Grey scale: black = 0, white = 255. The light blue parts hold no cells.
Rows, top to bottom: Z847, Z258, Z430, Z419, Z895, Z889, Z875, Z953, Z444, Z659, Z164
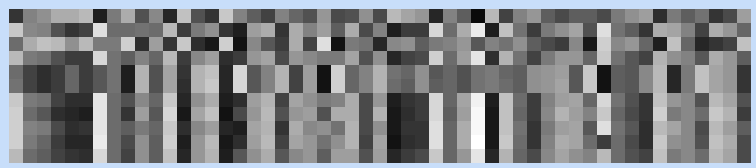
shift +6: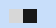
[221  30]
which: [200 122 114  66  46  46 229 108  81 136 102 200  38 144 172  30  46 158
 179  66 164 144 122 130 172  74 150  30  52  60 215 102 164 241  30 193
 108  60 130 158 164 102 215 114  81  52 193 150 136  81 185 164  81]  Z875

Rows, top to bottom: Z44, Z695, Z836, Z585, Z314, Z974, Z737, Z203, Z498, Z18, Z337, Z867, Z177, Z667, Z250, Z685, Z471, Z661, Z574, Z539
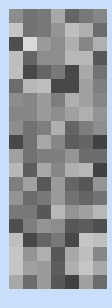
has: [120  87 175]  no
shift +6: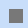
[126]
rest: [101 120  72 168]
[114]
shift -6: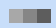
[162 128  87]
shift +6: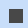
[78]
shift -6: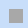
[162]
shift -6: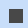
[66]

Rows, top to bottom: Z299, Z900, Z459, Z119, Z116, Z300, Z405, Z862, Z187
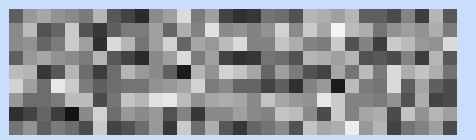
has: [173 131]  yes
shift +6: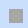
[172]

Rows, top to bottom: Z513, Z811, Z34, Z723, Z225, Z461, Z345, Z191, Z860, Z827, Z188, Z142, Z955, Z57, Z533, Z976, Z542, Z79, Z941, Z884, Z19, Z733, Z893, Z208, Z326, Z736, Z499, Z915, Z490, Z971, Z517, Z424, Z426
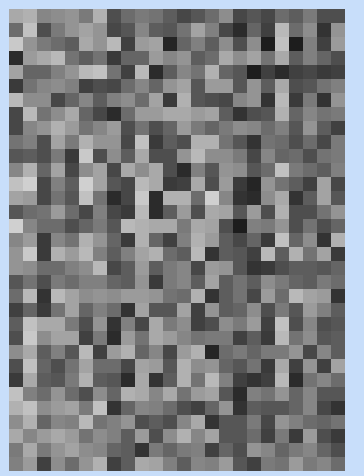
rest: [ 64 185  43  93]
[134 115 177 101  86  29  64  43  64  71  58  64]
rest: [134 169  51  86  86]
[122  71 148 128 108 101 115]
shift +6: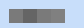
[128 107 128 134]
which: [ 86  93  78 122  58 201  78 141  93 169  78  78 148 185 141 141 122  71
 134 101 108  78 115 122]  Z188
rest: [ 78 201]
[141 163 163  64 122  43 155 115 169 155 134 115 122 122  64  93  58 185
 115 141  86  93]

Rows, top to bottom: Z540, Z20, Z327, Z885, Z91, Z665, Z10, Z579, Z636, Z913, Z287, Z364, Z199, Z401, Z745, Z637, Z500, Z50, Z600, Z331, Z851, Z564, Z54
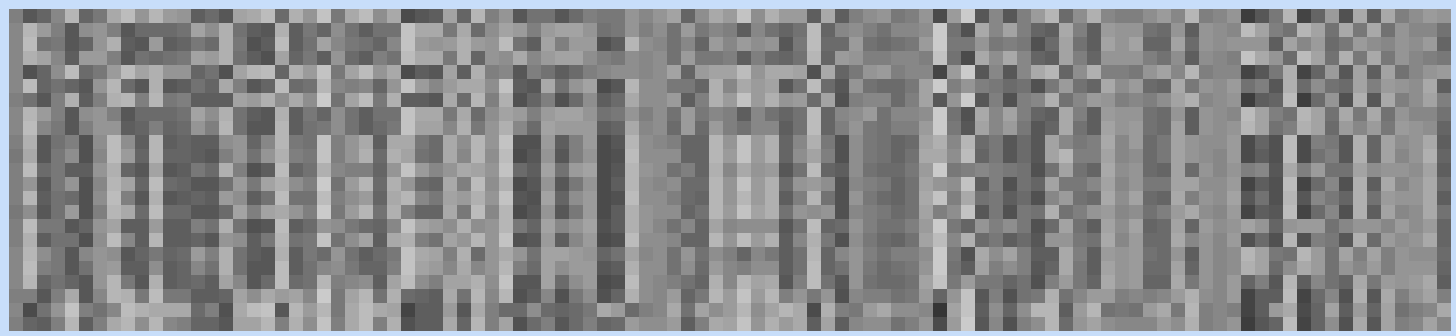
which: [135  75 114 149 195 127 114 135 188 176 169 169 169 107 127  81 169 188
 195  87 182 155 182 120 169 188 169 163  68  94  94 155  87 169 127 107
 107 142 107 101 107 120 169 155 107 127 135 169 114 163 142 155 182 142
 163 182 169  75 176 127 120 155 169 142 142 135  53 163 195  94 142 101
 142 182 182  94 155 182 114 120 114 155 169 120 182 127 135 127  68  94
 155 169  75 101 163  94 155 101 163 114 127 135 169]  Z564
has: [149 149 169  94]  yes
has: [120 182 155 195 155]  yes
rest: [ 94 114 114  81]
[142 188 135  94 182  94  94 101  87 149 142  94 120 182 114 120 195 114
 142 163  94 169 176 127 114 163 149 182 149 195  81  87 155  94 135 155
  75  81 188 142 142 135 101 101 182 149 188 155 176  94 135 176 120  81
 142 120 107 101 114 163 188 135 176 107 120  94 107  87 149 149 120 114
 169 135 155 107 107 169 135 149 135 155  81 107  81 182  81 127 120  87
 176 107 155 142 149 169 101]

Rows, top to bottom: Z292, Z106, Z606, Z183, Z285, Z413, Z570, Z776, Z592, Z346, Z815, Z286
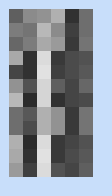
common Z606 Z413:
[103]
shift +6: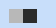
[190  49]
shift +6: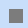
[130]
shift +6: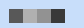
[ 94 182 152  63]
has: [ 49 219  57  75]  yes

